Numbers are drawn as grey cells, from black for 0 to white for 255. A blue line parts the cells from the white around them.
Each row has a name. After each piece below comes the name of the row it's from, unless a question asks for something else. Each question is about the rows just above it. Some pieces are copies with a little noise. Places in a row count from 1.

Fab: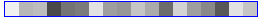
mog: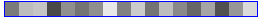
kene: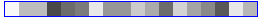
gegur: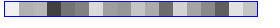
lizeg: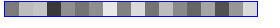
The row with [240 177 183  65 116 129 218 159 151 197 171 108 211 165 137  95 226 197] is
gegur
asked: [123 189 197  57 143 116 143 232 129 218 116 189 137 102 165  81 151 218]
lizeg
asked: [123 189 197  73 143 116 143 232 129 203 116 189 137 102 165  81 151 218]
mog
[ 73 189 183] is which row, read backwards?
Fab
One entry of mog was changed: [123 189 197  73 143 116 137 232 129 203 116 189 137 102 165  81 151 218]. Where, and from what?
7, [143]

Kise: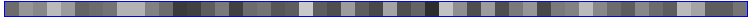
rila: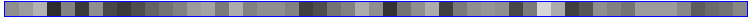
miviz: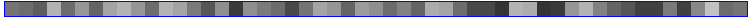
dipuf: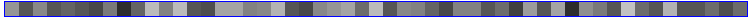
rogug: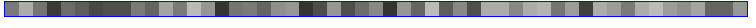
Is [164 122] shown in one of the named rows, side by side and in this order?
yes
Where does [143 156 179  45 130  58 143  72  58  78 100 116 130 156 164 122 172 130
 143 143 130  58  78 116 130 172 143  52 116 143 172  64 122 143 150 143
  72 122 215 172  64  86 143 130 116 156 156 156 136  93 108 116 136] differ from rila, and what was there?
22, [64]
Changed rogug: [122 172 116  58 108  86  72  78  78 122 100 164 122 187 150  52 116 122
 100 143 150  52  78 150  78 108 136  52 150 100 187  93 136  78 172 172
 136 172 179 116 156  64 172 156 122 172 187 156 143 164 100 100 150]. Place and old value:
6, [93]

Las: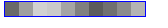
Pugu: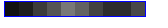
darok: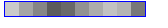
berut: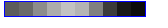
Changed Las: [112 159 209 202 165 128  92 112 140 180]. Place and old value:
1, [105]
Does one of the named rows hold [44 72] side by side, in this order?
yes

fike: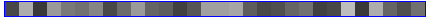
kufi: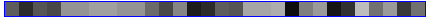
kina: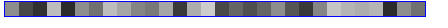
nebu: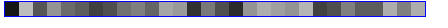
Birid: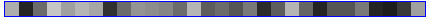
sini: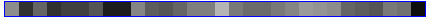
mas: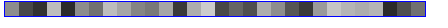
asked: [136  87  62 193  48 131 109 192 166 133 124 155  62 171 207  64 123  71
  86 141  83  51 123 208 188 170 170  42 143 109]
kina
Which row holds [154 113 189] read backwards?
kufi
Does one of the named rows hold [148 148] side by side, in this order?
yes
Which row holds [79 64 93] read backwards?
nebu

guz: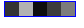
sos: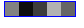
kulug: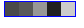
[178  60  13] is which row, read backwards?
sos
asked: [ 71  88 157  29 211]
kulug
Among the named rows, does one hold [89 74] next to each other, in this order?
no
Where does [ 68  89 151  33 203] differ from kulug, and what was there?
1, [74]
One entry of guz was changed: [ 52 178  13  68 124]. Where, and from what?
4, [60]
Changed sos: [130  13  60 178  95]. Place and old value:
5, [102]

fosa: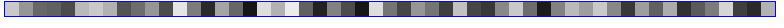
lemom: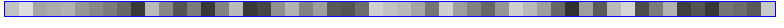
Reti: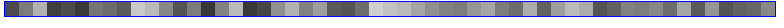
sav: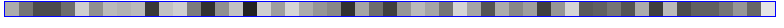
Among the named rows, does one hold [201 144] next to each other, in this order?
no
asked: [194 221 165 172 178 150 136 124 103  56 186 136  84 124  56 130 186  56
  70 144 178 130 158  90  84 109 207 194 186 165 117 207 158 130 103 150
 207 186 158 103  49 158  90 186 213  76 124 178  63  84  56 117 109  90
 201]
lemom
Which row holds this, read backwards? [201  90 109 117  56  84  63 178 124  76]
lemom
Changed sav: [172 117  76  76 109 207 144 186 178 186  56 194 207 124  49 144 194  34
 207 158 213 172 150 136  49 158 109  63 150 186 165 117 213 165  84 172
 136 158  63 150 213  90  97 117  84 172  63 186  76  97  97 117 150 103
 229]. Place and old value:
26, [165]
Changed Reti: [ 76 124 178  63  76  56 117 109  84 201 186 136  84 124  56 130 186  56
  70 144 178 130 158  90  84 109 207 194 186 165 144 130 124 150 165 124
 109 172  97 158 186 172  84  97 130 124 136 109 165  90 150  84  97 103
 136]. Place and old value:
9, [90]

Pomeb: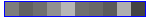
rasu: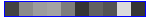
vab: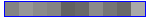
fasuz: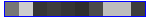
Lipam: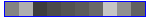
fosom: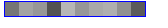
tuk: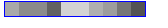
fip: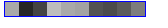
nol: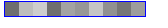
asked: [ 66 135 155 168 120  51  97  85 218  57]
rasu
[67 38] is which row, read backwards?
fip
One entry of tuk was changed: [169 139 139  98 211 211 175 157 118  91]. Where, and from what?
10, [83]
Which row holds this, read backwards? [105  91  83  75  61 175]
Lipam

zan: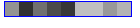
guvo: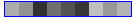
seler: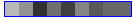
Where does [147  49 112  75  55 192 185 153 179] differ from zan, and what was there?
7, [192]
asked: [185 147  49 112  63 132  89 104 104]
seler
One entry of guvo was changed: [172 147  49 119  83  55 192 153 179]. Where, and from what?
4, [112]
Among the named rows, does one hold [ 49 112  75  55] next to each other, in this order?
yes
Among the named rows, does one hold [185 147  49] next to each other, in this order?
yes
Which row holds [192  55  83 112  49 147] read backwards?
guvo
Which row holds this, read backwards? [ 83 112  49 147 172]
guvo

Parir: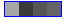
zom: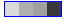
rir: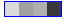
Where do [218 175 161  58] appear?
zom
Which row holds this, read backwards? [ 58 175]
rir
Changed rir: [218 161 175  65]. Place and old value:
4, [58]
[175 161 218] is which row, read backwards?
rir
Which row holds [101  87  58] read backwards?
Parir

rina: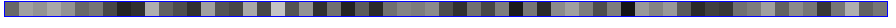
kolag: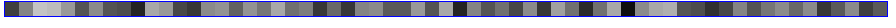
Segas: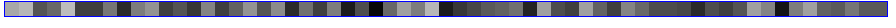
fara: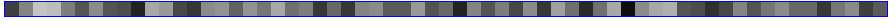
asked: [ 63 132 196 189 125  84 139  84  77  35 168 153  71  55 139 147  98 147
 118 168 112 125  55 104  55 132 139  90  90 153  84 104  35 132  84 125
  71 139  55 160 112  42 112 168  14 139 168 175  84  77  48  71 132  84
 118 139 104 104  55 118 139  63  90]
fara
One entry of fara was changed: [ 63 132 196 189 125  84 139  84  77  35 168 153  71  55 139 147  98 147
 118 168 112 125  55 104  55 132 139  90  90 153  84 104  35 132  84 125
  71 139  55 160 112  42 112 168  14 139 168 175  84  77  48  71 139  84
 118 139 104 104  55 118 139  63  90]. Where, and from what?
53, [132]
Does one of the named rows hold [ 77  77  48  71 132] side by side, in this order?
no
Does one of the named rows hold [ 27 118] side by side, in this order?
yes
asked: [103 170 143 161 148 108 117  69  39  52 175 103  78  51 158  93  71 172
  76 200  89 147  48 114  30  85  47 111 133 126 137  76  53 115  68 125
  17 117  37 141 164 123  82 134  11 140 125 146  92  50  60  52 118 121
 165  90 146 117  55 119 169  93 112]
rina
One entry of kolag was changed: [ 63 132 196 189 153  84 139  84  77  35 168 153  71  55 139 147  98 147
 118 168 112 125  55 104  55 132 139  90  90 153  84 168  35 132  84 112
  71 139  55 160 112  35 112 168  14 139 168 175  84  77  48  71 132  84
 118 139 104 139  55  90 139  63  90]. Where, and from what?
42, [42]

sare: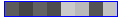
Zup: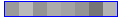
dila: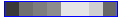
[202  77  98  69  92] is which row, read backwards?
sare
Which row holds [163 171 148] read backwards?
Zup
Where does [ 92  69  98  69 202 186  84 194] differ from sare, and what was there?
4, [77]

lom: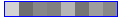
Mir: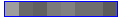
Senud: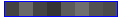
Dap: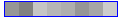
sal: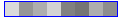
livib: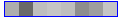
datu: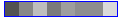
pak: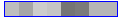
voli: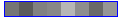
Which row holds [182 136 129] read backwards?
voli
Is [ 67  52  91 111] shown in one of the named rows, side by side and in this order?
yes
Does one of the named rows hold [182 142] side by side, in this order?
yes
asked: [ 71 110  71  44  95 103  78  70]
Senud
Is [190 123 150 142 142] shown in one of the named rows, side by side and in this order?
no

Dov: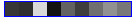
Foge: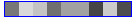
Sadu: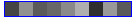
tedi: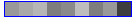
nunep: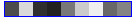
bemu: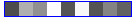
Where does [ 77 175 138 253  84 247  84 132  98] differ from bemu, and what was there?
3, [145]
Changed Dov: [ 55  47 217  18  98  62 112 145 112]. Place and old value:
9, [120]
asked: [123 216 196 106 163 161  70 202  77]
Foge
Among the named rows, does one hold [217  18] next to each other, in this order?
yes
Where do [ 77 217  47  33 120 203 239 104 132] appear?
nunep
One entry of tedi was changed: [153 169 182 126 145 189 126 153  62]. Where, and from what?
5, [138]
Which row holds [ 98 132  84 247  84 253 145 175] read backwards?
bemu

